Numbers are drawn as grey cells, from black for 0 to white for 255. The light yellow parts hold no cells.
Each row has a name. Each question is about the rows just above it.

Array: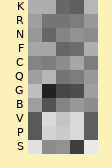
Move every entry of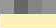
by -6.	[146  97 126 140]
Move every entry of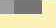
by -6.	[153 111 111]
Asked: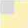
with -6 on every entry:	[212]
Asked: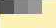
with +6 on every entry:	[ 89 138 158]
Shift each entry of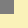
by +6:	[131]
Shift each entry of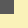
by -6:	[83]
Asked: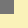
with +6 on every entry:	[123]

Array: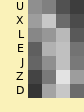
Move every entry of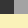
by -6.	[ 47 157]
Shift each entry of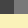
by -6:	[ 62 115]

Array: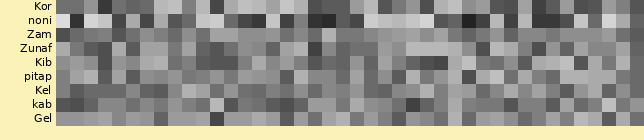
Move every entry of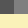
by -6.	[ 79 121]
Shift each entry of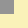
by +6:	[154]
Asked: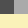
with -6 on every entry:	[ 73 164]

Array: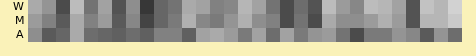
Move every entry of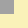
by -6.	[156]
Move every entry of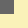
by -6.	[96]

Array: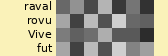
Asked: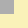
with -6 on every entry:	[168]
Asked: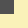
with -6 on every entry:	[75]
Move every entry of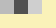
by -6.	[181  75 201]
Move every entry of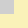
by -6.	[201]
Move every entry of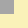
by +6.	[172]
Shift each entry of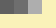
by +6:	[102 116 180]

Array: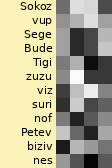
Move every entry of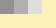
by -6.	[139 170 216]
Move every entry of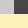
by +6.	[209  76]

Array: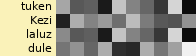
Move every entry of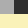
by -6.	[167  41]
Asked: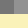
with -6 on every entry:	[111 140]
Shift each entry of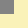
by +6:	[137]
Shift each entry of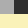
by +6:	[179  53]
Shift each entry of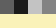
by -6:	[ 89  20 189 125]
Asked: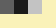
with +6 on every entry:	[101  32 201]

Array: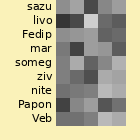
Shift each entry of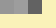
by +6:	[156 163 104]
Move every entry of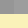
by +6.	[156 163]
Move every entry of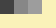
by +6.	[ 72 141 163]
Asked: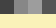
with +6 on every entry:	[ 72 141 163  91]
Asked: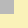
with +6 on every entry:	[191]
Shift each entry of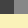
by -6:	[ 60 129]

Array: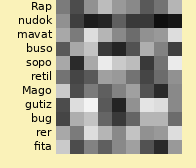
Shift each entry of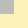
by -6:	[182]
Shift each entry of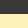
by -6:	[51 51]
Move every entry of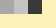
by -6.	[162 189  51]
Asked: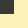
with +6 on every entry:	[63]

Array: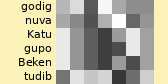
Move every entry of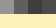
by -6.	[143  89  56  70]
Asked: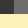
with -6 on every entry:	[ 49 104]
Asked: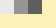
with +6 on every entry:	[239 155 101]

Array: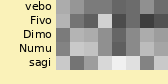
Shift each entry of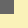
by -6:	[96]
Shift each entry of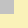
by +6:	[200]
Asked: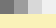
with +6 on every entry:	[122 163 222 246]
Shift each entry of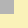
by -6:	[174]

